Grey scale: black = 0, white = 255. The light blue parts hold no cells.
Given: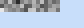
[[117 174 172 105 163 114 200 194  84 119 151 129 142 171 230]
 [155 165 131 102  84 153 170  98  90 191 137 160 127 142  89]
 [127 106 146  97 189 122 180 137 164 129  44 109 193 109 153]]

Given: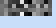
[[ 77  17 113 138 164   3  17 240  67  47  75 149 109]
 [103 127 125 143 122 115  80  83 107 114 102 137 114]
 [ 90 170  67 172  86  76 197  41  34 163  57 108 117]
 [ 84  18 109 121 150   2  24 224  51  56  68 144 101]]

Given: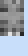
[[ 39 195 130 225 126  98]
 [ 93 122  84 137  93  57]
 [129 141 133 142 125 112]
 [ 92 128 157 144  95  90]
 [138 155 157 154 149 147]
 [150 153 149 149 156 151]
 [ 78 111 145 140  70  61]
 [111 137 157 145 116 106]
 [108 170 105 157 146 115]]

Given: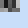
[[108 111  76 167 158]
 [192  51  90  24 116]
 [195  51  96  22 118]]

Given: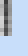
[[167  86 205]
 [148  75 171]
 [169  97 203]
 [149  68 207]
 [166 100 214]
 [150  65 188]
 [145  76 185]
 [150  84 173]
 [159  59 193]]

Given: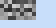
[[167 145 124 160 147  67  64 158 168]
 [ 69 186 159  66 170 126 201 168 149]
 [147  47  62 143  60  98  42  54 152]
 [133 182 203 109 191 206  62 185  58]
 [ 80 122  80  86  76  63 190 109 178]]
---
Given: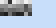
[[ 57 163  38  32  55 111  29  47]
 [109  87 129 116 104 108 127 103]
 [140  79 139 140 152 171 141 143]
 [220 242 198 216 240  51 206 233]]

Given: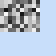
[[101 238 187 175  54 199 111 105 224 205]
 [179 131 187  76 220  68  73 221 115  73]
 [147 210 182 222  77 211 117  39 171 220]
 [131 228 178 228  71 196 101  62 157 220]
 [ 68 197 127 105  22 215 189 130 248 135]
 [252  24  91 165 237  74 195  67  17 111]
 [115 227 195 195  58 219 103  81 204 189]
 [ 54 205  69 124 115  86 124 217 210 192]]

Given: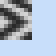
[[ 44  51 105 181 213 197 129  67]
 [ 58 118 191 212 190 115  63  42]
 [188 213 191 118  63  42  55 115]
 [212 179 101  57  41  67 134 202]
 [178 101  58  41  67 132 202 212]
 [213 191 118  64  42  55 116 189]
 [163 211 206 152  79  49  43  88]
 [ 55 116 191 213 190 116  63  42]
 [ 70  45  49 101 177 213 199 134]
 [188 113  62  42  58 119 191 213]]

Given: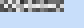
[[ 90 177  84  74 101 125  79  97 175  64 153 222  73 135  70  85]
 [216  92 229 240 213 197 237 224 200 248 158 173 236  85 238  79]
 [ 85 110 114 112  66 168 115  74 202 103  51 220 116 231  96 172]]

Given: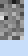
[[201  85  89 177 113 112]
 [158 148 176 122 103 166]
 [101 120 101 131 151 146]
 [153 108 145 163 108 137]
 [162  95 133 138 145 122]
 [123 162 123 140  44 221]
 [ 77 134 180 131 159 181]
 [128 130 118 135 132 122]
 [ 76 120 180 118 142  69]
 [144  62  28  85 121 122]]

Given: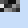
[[ 44  84 134 150  26]
 [103 149  52  37 229]
 [142  15  13  65  90]]

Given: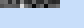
[[108  91  92   9 109  81   8  89 116 219  84  92  98  98  82]
 [ 47  39  50  96  43  45 106  40  54 135  42 111  44 112 106]]
